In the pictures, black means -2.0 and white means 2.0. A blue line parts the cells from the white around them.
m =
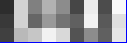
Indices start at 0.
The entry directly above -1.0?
-1.1
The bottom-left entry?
-1.0
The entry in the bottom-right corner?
1.6
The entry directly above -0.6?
-0.8
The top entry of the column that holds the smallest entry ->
-1.3
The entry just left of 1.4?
1.8
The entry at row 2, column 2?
1.1
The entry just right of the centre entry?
-0.5
